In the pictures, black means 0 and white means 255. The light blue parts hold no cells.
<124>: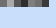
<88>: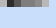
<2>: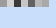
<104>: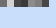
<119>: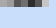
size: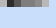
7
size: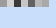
7
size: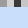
4
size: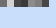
7
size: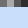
4
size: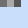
3

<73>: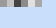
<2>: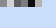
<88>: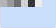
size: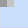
2
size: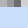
4
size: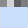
4

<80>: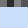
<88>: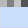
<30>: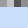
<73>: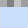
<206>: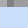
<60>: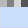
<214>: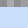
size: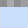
4
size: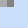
2
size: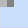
2
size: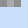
3
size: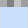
4

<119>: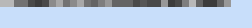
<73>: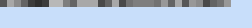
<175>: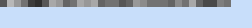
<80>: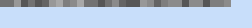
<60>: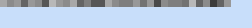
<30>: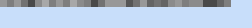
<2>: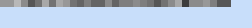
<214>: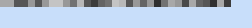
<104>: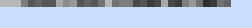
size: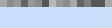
16
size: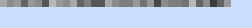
33
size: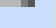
5
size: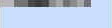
13

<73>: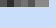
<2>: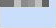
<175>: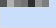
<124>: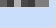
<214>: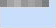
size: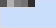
5
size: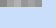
6
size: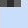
3
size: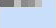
6

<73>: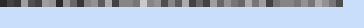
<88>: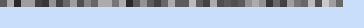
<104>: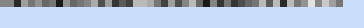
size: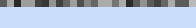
28
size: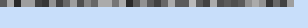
42
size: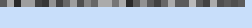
35
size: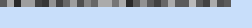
33

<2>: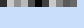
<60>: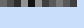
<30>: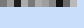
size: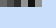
6
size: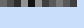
11

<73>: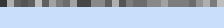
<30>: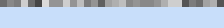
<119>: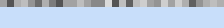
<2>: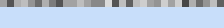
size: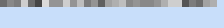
31
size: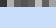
8
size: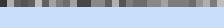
32
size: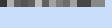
15
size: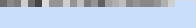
25
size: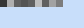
9
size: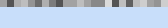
24

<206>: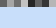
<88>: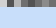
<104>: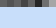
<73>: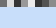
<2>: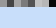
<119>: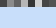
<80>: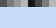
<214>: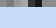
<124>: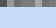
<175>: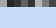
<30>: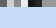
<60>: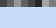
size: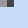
2
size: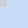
1
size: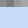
4
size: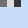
3
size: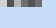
6

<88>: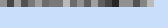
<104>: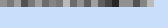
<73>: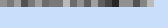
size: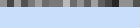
20
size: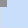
1
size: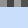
4

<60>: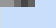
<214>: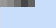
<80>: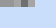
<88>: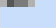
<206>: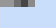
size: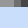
4
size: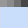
4
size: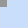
1
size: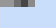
5
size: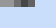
5
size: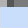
4
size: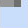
3

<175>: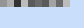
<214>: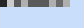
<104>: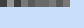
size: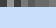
8
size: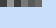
6
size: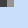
2
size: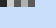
5
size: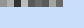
9

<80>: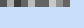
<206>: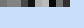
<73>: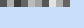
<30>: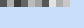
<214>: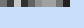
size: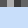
4
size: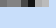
7
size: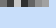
7

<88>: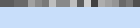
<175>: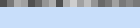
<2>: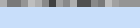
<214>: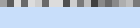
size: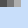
3
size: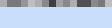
16

